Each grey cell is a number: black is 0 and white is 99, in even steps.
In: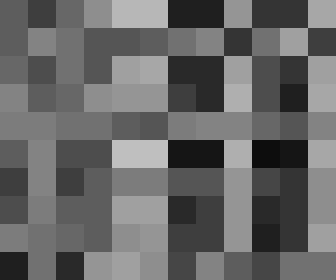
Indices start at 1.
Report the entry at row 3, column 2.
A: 30
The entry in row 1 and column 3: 40
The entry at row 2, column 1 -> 36
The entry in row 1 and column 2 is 24
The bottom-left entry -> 12
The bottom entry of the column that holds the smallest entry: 27
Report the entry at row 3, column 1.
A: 40
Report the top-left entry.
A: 36
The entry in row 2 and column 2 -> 51
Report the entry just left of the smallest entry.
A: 68
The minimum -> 5
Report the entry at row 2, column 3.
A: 44
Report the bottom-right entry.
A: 44
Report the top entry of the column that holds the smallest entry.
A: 20
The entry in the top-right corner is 65
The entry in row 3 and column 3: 44

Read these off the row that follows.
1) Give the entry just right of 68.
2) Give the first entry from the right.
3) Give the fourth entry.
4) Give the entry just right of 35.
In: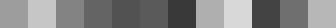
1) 84
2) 71
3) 39
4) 22

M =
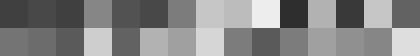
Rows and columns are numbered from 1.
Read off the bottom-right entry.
86
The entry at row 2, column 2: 42
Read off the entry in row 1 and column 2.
28
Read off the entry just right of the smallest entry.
69
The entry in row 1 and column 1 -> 25
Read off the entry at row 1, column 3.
25
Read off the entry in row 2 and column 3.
35
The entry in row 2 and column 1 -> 45
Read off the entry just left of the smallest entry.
92

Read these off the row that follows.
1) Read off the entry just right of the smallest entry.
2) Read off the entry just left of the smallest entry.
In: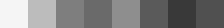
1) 31
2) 35

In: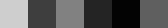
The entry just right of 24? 50
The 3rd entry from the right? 14
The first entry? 80

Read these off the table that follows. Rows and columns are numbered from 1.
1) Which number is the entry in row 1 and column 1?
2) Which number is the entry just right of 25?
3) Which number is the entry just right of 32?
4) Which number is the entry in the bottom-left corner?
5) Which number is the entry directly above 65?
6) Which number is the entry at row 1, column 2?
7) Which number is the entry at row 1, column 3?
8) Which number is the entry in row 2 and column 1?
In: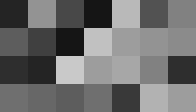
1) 14
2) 8
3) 50
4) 43
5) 61
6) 57
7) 28
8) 36

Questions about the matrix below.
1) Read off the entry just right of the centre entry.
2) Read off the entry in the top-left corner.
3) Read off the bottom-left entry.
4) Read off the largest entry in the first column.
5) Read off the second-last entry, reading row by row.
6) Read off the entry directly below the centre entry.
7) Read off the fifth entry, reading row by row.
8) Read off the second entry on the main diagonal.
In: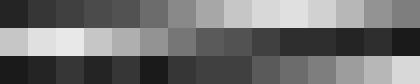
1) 32
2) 14
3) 10
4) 77
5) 71
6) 25
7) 32
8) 87

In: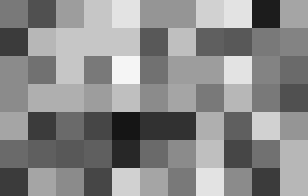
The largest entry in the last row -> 88
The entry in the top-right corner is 64
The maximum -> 95
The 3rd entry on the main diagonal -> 77
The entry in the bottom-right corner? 71
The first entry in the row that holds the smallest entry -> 64
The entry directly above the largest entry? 77
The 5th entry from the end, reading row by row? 47
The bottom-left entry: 23
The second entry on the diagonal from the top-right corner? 47
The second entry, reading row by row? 31
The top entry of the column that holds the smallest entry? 88
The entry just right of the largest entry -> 44
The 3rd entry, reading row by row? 61
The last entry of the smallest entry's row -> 58
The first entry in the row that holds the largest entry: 54
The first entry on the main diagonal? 47
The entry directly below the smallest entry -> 15
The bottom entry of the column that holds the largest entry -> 81
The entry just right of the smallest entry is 19
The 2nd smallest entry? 11
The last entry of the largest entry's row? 41
